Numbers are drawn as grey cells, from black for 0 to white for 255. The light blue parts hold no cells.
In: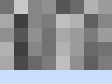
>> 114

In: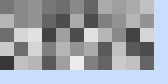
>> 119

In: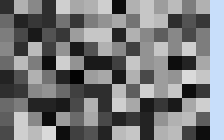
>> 46

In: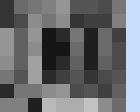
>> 53

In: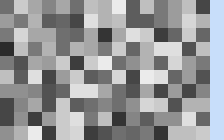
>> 111

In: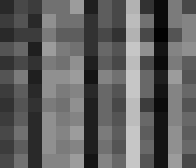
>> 41

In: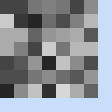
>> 68
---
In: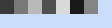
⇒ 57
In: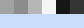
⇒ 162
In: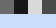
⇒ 106
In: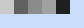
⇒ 201
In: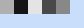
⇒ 175
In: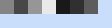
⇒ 132
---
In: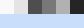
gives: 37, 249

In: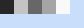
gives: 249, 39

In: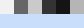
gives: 181, 241

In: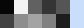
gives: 85, 65

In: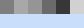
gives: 209, 126

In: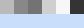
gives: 52, 186

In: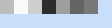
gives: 120, 188

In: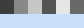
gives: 105, 61

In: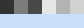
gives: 210, 51

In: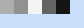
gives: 21, 174
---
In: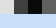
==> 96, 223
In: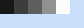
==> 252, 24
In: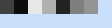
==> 147, 64
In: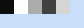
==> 213, 12
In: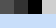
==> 207, 81
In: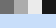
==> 24, 110
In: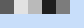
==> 124, 92
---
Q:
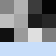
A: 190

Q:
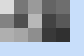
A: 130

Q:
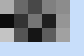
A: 12

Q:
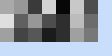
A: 223

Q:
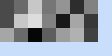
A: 74

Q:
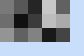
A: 109
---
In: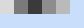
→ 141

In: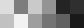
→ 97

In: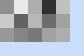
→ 161

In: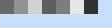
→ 230

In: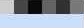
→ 49

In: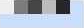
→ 187

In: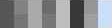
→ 56

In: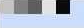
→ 225

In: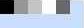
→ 252
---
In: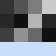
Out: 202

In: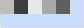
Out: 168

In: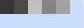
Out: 132

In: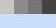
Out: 67

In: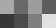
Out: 93

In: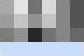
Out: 217

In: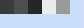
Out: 234

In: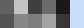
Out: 107

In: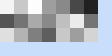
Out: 158

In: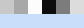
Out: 13
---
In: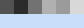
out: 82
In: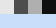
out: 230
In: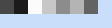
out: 71
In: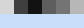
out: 214
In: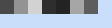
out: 73
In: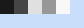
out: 25
